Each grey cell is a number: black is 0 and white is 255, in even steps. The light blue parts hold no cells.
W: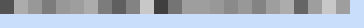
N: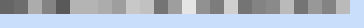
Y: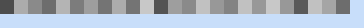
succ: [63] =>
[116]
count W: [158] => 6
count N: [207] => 1
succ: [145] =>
[124]
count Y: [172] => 2
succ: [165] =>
[109]
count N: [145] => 1

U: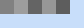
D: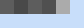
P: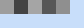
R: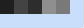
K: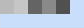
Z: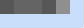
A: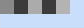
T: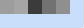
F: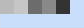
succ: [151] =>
[93]
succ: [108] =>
[137]

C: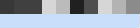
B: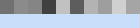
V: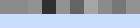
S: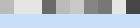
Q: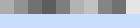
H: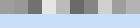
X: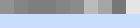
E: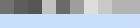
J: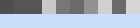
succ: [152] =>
[113]
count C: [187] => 1
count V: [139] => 3
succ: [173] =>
[146]
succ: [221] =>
[201]
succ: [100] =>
[165]
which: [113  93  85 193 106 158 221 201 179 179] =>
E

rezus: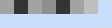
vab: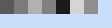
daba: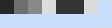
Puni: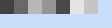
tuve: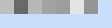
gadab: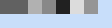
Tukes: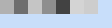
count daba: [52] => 2
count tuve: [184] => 1
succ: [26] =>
[212]
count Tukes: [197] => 1
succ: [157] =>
[228]
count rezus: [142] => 1

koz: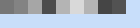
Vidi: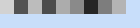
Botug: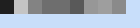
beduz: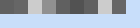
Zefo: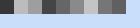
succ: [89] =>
[151]
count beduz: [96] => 3

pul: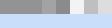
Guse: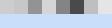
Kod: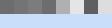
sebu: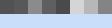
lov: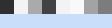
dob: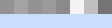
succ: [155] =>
[139]
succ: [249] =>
[163]

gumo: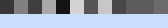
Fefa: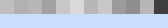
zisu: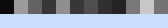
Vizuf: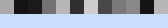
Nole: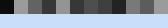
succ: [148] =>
[55]
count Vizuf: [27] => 1
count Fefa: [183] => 3
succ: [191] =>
[177]
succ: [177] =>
[183]
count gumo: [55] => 1

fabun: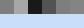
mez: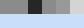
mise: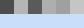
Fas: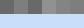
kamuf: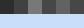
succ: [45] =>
[65]
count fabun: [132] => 1
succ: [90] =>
[174]
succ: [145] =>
[132]
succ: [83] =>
[126]
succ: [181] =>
[90]
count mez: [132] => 0

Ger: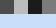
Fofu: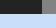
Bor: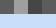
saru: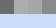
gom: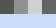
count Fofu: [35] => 3
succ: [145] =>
[208]
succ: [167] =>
[137]
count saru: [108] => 1
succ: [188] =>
[27]
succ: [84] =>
[145]
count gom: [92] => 0

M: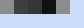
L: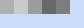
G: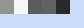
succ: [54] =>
[17]
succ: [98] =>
[41]
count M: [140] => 2
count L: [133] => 0

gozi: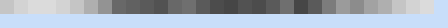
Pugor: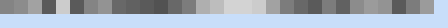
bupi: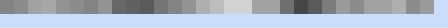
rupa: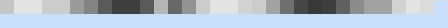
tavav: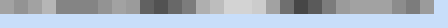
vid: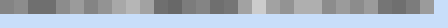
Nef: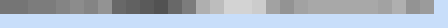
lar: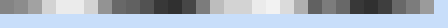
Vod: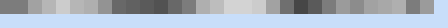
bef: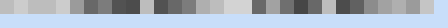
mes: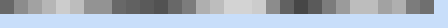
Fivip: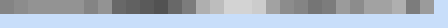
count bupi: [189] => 1
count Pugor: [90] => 5
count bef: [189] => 6

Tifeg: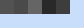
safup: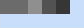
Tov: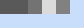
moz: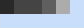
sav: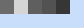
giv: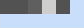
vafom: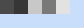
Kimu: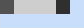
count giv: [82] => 3
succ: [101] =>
[41]
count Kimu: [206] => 3

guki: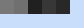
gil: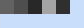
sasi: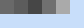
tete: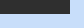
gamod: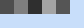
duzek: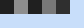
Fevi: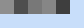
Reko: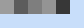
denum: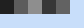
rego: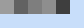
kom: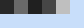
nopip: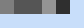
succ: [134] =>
[62]
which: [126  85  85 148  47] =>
nopip
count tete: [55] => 0
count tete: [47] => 5

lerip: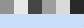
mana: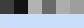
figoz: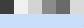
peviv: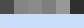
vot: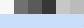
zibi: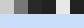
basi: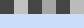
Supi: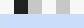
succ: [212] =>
[139]
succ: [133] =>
[139]
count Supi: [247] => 3
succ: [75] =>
[133]
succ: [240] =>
[212]
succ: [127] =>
[152]
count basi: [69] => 3

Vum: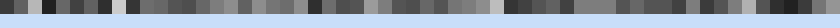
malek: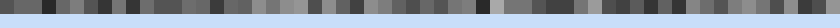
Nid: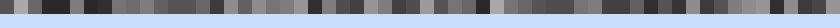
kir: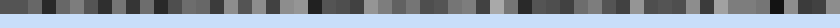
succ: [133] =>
[109]
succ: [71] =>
[149]
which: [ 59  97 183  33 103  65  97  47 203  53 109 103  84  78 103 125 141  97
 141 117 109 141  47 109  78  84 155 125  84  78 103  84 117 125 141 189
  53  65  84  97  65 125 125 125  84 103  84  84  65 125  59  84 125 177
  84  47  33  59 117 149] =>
Vum
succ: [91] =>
[53]

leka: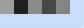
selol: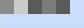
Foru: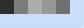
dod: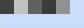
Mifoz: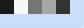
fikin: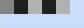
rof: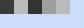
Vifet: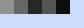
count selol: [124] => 1
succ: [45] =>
[124]
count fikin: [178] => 2

